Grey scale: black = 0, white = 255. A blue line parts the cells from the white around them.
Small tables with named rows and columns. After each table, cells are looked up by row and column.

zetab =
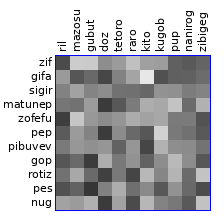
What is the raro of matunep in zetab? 123
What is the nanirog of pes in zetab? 105
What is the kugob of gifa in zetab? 81
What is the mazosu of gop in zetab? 106
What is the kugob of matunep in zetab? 168
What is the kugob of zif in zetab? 157
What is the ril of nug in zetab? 162
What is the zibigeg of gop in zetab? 87
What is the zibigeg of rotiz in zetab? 195
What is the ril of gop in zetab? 86
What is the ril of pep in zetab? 91
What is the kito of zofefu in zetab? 162
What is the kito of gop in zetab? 98
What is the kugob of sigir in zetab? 146
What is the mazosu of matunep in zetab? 114

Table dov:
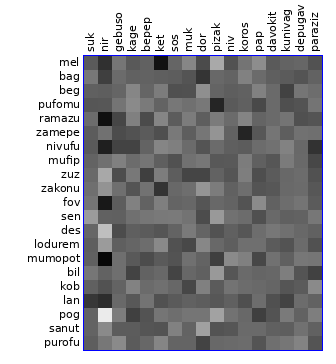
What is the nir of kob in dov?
82
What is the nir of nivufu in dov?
31
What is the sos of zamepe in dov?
121
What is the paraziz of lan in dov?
98
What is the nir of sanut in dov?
138
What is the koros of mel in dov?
116
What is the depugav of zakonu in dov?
107
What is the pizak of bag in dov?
104
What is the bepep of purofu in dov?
103
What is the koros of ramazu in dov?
132

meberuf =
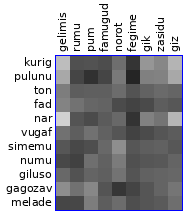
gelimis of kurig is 189
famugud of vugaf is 97
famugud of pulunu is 69
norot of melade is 108
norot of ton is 108
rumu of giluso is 82
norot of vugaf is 85
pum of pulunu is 49
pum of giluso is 100
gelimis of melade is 70
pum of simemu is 78
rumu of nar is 84
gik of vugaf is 75
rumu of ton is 93
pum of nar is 75
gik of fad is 74
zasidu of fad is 93

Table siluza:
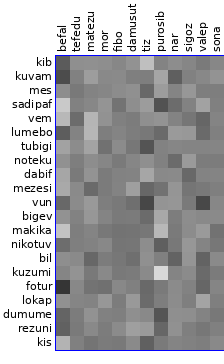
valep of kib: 122
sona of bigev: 138
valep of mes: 126
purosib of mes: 156
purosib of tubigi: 130
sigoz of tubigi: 132
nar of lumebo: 154
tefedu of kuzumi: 147
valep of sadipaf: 162
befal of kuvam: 76
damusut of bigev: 123
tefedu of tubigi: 140
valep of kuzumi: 106

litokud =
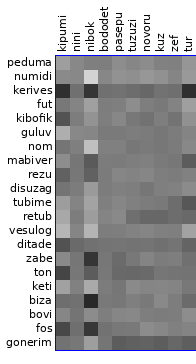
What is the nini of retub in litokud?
125
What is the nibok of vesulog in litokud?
180
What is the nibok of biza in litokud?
41
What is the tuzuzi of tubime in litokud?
128
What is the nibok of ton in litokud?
92
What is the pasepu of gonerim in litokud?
92
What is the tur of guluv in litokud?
132
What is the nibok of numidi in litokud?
211
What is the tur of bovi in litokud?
141
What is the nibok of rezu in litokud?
97
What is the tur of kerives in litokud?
47
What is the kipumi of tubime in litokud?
157
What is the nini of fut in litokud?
132
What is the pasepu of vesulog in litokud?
126
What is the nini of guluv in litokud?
136
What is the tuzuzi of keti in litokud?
138
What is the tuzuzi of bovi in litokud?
136
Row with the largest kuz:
numidi

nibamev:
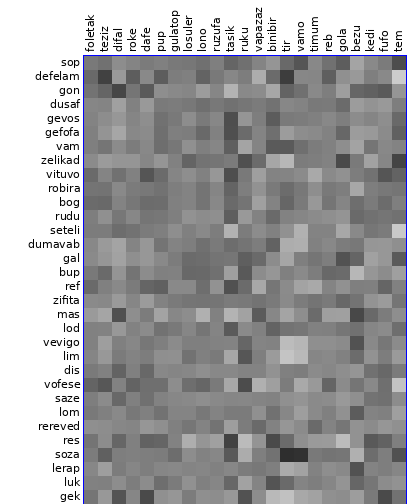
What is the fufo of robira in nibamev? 120
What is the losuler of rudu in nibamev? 146
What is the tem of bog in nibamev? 127
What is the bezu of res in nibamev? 146
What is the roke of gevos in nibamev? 133
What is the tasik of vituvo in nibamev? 78
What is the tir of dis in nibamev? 128
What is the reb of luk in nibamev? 134
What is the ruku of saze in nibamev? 135
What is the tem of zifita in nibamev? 117
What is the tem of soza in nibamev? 81
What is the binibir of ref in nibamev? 118
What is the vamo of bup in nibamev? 138
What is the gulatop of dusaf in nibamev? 124
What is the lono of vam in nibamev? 127
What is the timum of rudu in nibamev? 139
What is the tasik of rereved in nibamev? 158
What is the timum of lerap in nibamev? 130
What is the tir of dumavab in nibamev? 173
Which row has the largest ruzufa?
res

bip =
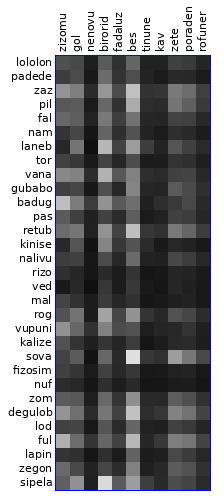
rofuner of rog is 44
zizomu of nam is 52
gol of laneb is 116
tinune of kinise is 42
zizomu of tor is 65
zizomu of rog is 82
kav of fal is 37
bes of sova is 223
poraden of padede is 40
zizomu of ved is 25
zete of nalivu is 71
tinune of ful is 38
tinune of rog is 52
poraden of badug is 72
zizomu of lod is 65
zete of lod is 65
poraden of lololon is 58
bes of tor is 77
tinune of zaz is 50

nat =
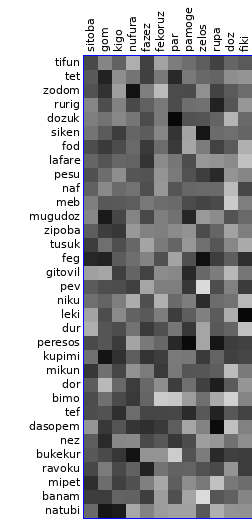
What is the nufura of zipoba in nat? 152
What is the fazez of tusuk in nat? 164
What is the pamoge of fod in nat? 166
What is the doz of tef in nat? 87
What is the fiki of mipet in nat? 109
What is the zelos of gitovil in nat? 104
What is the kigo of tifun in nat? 98
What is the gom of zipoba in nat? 61
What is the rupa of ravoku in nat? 74
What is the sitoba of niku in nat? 111
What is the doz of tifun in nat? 101
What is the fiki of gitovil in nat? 117
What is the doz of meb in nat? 202
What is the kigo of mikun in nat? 70
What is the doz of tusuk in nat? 135

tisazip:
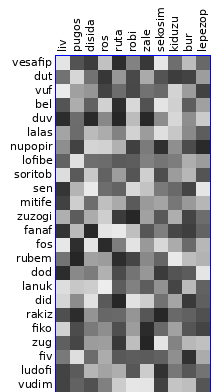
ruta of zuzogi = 60
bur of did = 57
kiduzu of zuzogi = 174
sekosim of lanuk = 146
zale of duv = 40
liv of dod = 44
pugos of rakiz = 44
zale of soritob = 207
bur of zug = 184
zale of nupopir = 123
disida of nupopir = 212
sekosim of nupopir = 48
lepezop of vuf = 66
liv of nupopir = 142
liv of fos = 231
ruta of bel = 46
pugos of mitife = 206
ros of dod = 177
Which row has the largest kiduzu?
rubem

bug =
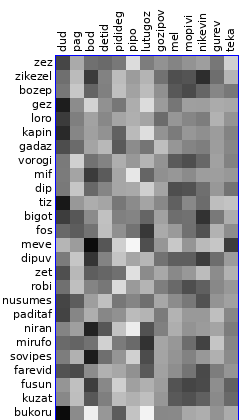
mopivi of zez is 147
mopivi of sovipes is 130
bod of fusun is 62
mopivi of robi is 78
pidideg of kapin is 97
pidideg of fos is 144
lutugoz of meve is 79
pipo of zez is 220
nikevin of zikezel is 45
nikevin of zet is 188
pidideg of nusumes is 119
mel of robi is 105
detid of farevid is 177

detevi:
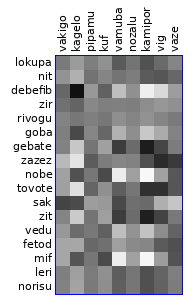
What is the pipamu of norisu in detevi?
122
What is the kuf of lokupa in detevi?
145
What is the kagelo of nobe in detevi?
81
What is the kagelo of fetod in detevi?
167
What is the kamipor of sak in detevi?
106
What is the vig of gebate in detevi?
69
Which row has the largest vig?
debefib

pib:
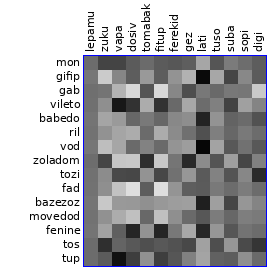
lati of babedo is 35
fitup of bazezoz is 152
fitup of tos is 88
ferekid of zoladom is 117
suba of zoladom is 159
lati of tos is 161
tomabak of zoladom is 46
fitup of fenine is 37
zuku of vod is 190
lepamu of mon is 108
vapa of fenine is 95

